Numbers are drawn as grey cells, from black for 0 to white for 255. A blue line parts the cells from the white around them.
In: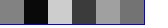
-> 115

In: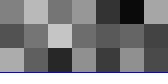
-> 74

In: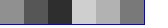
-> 121

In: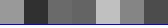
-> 76

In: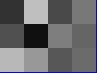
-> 107

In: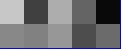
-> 107

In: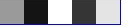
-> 228

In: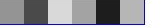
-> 182

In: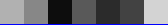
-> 211

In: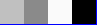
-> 1
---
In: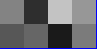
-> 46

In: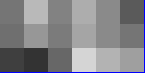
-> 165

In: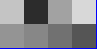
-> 44

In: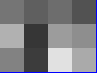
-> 54

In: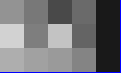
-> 195

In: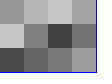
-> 128

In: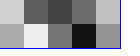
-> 68

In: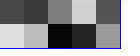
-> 126

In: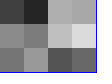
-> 124
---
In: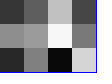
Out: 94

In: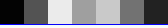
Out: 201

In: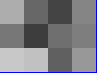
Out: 103

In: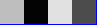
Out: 3

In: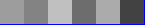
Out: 109

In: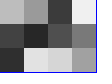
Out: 154

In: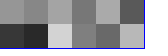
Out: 119
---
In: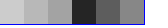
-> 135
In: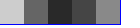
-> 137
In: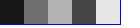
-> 229
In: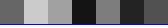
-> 80
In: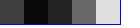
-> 222
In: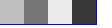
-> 57
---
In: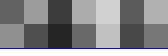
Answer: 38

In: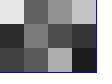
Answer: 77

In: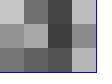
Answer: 62

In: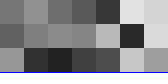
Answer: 139

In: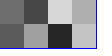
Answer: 38

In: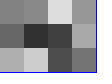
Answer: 63

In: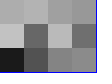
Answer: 186
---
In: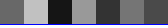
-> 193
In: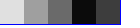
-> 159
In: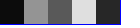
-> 148
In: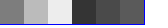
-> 187
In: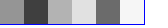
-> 63
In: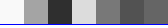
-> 164
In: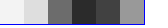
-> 222
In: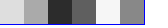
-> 170
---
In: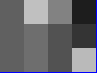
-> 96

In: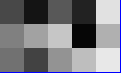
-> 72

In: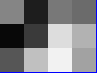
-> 133

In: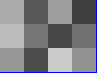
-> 170

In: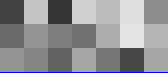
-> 65

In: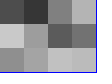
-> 77
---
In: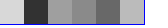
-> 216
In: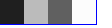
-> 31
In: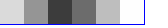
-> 218
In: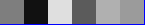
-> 126
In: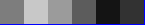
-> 125
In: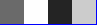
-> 106
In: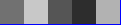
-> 113
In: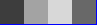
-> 61
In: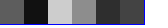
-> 93
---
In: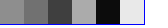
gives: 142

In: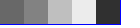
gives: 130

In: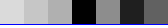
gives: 176

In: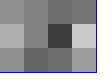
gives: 157

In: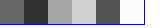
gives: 166

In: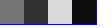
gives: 50

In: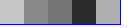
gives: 137

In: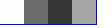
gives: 107

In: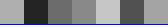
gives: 164

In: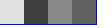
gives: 97
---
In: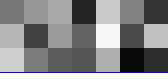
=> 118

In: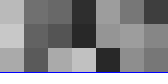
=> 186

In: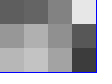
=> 94

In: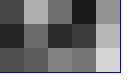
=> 71

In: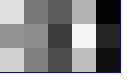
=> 222

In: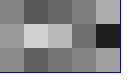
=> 133

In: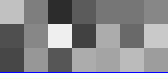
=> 193

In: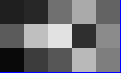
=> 30

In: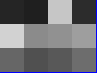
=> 37

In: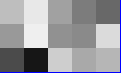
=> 190
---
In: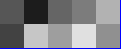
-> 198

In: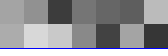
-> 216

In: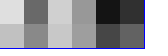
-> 137

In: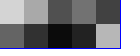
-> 49

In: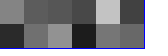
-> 112

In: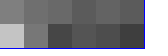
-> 119

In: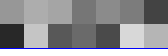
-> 197
